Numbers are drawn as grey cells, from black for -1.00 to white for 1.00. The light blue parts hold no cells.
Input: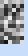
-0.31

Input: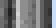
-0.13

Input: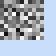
0.87

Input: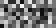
0.38

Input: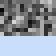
-0.28

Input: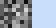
0.22

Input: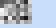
0.27
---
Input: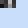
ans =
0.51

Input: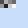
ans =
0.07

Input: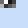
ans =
-0.83

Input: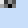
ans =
0.11

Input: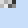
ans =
0.58

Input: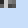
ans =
-0.02

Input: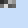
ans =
0.38

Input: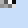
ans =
0.96
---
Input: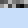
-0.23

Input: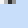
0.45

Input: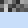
0.09

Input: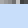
0.20

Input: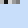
-0.83

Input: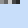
-0.21
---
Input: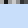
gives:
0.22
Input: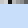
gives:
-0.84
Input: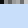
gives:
-0.23
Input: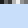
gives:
-0.55
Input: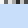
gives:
0.79
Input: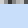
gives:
-0.58
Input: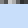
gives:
0.59
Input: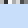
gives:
0.94
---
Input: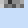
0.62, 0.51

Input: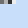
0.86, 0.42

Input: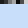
0.64, 0.29

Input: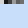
0.66, 0.20

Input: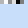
0.98, 0.75

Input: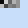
0.63, 0.50
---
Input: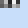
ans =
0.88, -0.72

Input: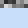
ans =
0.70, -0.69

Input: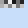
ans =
0.89, -0.83

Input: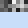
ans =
0.90, -0.77

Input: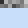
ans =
0.55, -0.63

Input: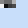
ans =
0.89, -0.89

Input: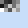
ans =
1.00, -0.83

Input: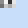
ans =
0.93, -0.59

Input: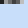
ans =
0.49, -0.73
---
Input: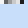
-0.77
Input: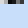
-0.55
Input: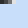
0.77
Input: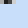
0.62
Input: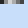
-0.46
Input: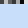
0.75
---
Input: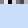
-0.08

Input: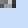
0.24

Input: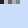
-0.18

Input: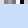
0.95

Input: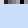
0.27

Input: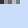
-0.15

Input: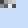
-0.24

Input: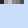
0.08
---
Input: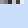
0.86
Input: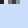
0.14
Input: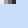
-0.64
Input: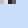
-0.27
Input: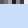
0.87
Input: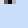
0.39
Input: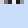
0.18
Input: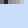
0.54
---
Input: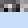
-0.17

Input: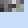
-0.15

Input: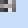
-0.26

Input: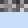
-0.47

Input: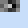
-0.03

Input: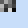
-0.27

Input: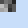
-0.39

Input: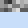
0.21

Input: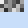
0.85

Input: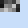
-0.74
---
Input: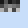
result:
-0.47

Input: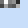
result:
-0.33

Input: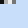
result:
0.86

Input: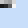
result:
-0.23

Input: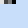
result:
-0.03

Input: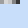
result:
0.02

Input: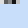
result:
-0.85

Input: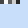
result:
0.61
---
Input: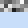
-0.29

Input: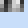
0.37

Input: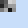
0.34

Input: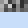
0.05

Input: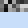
-0.30

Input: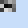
0.70
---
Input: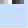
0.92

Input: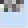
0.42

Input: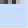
0.21

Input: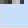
-0.65

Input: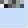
-0.30

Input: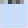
-0.50

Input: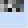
-0.97

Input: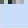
-0.71

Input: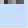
-0.01

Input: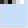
-0.97
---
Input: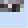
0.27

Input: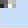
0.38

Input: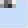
0.36

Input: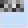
0.13

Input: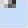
-0.08

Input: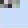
0.38

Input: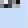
0.34

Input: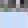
-0.14
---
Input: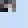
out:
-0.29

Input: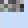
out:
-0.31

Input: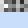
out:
-0.08

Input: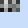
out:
-0.45

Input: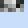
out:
0.49

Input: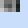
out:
-0.13

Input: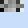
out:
0.05

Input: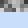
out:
0.27
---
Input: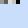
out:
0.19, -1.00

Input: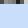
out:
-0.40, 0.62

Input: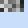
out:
-0.12, -0.25

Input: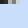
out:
-0.73, 0.65

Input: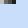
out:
0.51, -0.76

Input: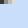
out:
-0.55, 0.72

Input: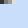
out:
-0.60, 0.73
